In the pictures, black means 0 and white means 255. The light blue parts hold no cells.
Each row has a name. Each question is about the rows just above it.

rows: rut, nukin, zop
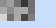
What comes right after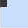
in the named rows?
[112]
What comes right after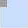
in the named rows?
[112]
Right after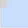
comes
[112]
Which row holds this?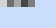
zop
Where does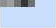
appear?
rut

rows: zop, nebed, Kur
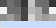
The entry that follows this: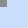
[155]
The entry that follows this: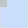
[110]
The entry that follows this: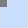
[68]
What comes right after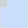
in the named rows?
[170]
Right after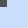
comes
[110]
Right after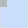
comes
[170]

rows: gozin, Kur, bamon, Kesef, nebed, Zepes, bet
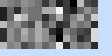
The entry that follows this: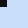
[130]
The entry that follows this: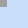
[130]
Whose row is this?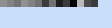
gozin
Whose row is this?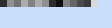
nebed
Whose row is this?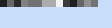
Kur
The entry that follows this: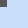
[130]

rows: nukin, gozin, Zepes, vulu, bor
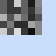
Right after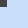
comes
[123]
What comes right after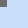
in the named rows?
[43]
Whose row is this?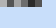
Zepes
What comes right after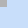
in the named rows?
[84]
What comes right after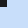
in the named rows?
[135]

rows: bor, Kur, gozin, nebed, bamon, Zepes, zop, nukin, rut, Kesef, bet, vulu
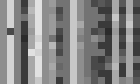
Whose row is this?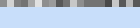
gozin
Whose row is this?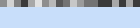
zop
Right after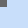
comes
[115]

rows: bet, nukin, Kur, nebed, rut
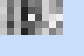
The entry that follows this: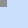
[239]
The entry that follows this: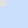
[239]
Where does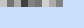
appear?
bet
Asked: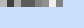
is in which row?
nebed

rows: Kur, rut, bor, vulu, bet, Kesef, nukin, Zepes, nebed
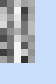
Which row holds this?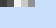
Zepes
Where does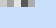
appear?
bor
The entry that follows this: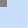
[202]
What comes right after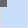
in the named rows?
[146]

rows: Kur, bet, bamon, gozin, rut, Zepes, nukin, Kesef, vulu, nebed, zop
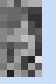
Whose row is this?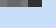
bamon
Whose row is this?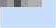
Kur
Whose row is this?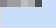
Zepes
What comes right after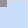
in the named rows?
[174]

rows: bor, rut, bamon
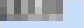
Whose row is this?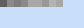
bamon
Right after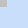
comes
[137]
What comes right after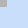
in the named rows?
[167]
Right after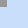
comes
[179]
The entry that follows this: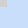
[137]
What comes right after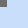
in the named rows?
[167]
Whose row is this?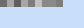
rut

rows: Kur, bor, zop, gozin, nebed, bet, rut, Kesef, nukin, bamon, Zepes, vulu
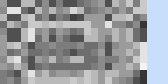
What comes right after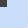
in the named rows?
[80]
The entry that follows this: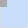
[227]
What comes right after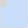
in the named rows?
[185]
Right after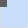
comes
[139]

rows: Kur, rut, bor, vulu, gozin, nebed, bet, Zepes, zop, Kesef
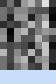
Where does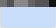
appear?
rut
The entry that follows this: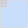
[32]
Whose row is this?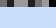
bor
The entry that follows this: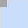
[18]
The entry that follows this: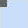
[84]
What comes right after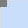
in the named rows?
[153]

